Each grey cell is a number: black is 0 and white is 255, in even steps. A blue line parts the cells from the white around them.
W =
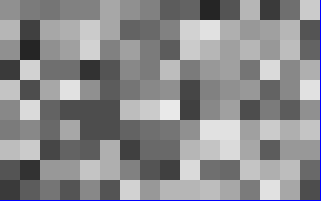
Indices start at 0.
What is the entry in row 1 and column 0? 182
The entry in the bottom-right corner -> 77
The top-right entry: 203
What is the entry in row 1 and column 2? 167
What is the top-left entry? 144
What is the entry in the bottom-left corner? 58
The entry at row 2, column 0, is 144
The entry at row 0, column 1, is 123
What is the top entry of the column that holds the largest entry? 92
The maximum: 233
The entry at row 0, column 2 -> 117
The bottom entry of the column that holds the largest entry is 182
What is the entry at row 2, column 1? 37

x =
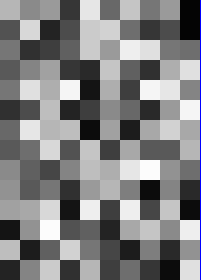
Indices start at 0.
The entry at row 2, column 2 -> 62
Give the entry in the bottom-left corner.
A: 35
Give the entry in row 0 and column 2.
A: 154
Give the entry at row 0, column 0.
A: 182
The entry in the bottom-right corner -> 224
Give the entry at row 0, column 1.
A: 138
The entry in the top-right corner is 4
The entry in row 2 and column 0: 118
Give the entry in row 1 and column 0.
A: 82
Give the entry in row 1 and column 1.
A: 216

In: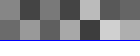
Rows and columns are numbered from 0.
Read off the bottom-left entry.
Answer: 107
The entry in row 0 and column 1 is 68
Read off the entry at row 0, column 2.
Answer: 121
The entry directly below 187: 61

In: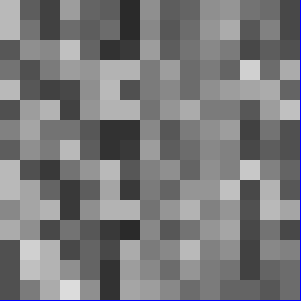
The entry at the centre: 157
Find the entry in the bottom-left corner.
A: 80
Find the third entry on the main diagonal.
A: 136
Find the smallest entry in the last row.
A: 50
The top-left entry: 185
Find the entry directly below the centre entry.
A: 129
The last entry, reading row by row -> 108
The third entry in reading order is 65
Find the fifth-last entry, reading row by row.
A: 123
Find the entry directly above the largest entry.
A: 143
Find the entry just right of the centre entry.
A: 93
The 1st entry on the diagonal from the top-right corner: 72
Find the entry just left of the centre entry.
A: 57
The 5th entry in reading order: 100
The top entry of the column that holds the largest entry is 157
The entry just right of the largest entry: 143
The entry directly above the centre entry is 136
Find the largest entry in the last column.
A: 192
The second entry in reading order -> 93
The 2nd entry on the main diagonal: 115
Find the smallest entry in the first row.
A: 42
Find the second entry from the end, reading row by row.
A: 87

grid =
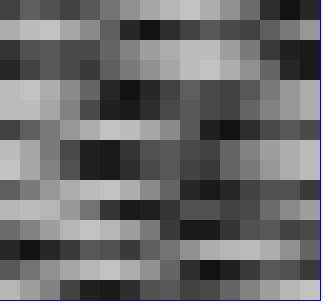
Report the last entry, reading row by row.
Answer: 194
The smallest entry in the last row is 26
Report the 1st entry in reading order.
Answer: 66
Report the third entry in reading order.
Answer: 81
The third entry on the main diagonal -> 88
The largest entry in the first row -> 194
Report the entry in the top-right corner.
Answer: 39
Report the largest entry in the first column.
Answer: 194
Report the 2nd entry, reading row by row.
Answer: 94
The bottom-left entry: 181

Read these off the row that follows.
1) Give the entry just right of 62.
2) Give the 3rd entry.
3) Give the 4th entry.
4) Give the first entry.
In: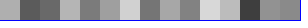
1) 146
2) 105
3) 181
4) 175

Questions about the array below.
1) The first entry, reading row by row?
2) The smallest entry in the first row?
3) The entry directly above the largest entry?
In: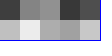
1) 62
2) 56
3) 132

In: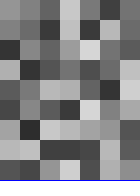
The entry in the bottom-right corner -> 142
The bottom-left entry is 84
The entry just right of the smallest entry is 200
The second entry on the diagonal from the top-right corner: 184
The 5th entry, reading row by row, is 121
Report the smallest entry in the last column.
84
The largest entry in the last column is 207
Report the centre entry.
176
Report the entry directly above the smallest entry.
135
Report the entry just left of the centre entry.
184
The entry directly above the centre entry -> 115
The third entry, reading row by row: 99
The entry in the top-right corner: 115
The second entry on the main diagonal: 107
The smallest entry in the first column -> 52
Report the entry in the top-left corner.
149
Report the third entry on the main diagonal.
99
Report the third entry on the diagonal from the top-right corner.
214
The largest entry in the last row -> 207
